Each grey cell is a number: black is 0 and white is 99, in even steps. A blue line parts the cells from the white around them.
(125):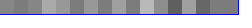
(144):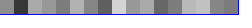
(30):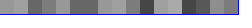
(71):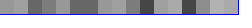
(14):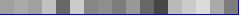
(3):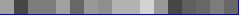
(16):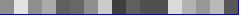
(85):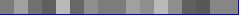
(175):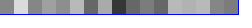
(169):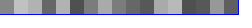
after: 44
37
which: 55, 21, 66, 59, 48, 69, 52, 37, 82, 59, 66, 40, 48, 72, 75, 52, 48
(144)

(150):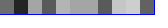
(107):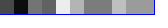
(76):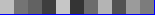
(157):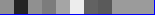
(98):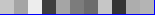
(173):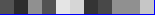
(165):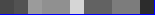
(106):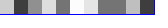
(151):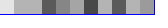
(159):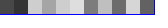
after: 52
64
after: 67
70

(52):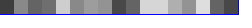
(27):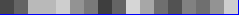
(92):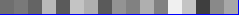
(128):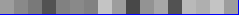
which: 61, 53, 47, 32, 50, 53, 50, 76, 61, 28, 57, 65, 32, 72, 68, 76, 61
(128)
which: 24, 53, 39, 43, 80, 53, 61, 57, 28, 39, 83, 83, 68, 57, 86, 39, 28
(52)

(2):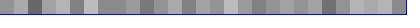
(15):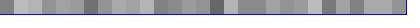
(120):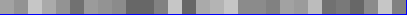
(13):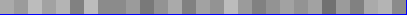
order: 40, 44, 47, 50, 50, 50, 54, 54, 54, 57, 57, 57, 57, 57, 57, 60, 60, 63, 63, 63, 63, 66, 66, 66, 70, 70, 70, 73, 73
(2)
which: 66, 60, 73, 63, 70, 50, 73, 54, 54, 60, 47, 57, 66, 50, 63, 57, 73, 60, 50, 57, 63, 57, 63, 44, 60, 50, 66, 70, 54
(13)

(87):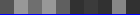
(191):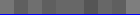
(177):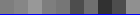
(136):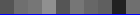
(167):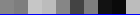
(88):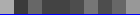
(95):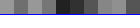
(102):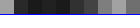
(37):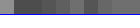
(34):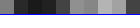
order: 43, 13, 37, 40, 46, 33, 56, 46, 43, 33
(136)
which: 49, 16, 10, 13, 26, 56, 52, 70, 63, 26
(34)
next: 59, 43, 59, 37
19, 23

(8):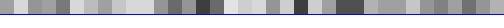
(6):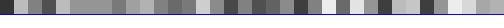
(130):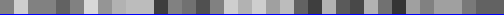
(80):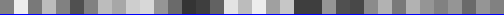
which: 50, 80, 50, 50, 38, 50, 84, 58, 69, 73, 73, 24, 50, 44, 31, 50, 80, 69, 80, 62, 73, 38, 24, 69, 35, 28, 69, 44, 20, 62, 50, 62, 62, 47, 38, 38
(130)
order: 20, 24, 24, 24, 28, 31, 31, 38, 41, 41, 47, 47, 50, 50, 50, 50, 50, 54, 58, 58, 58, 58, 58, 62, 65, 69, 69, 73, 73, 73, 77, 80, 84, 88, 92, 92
(80)
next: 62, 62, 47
38, 38
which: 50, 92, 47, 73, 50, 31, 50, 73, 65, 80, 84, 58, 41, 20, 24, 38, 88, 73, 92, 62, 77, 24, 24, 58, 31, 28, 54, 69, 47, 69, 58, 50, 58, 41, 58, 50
(80)
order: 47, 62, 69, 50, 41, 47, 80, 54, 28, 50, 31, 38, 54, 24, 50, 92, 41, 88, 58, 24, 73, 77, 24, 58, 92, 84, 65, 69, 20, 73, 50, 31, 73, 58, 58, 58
(6)

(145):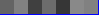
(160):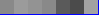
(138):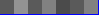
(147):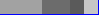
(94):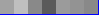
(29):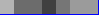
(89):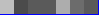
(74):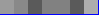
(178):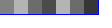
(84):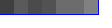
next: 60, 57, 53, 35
29, 63
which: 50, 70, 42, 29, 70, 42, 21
(178)
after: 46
60
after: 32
42
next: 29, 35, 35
67, 42
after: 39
50

